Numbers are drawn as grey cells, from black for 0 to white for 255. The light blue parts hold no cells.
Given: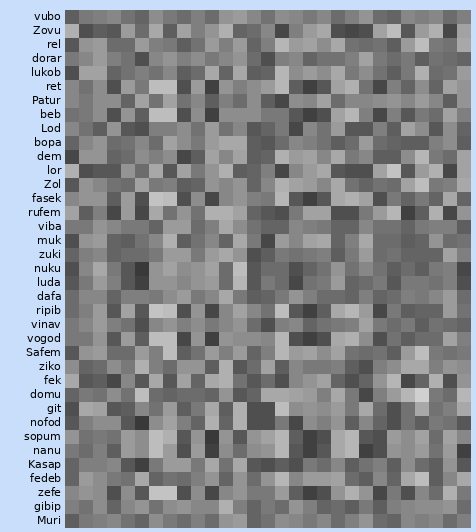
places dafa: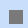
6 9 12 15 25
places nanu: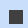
10 17 21 28
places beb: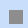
2 9 11 12 13
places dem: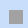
10 12 17 28

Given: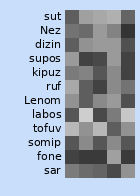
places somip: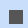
0 2 4
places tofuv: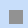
1 4
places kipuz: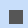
2
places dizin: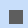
0
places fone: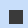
1 2 4
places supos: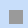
0 3

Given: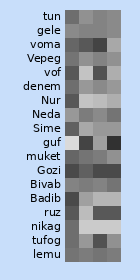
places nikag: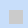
1 2 3
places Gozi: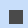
0 2 3
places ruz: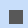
0 2 3

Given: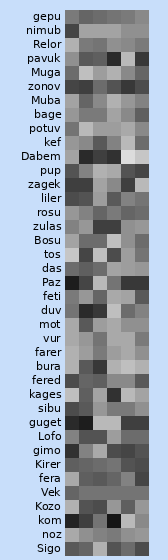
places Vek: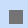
1 2 3 4 5
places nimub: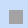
1 2 3
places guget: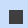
4 5
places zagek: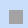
2

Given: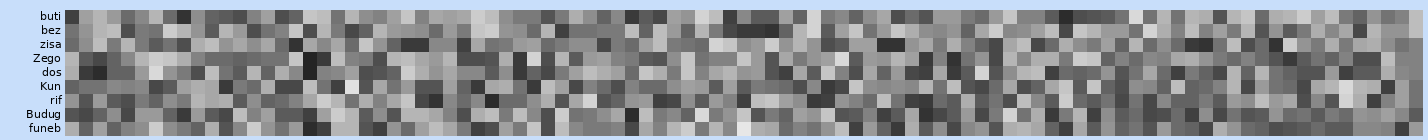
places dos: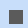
12 30 53 64 92 93
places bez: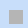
2 8 11 18 22 34 45 52 73 84 93
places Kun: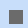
13 38 41 42 51 66 81 87
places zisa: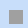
33 41 56 57 74

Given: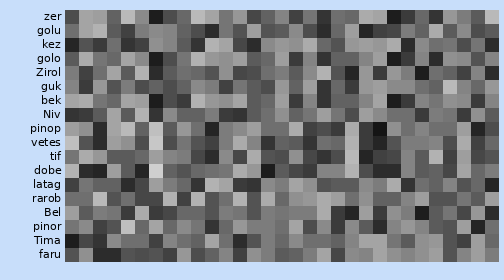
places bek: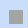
0 4 12 22
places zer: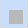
4 9 30
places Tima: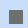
4 5 8 11 17 18
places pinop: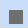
9 14 15 24 26 27
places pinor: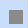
1 8 18 20

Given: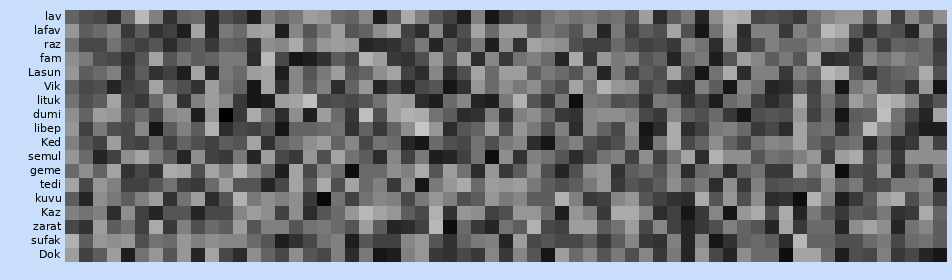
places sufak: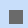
7 13 49 57 60
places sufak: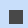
17 33 35 36 59
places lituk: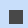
4 18 20 45 53
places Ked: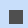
9 27 30 37 39 54
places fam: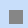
30 40 49 57 59
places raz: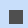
4 8 36 40 49

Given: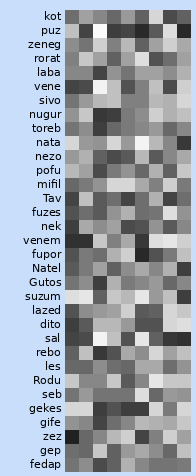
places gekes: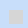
0 1 6 8
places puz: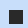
5 8
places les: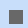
0 1 4
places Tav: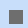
3 5 8
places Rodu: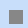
1 2 5

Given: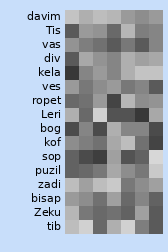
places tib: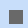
2
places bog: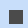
0 2 6

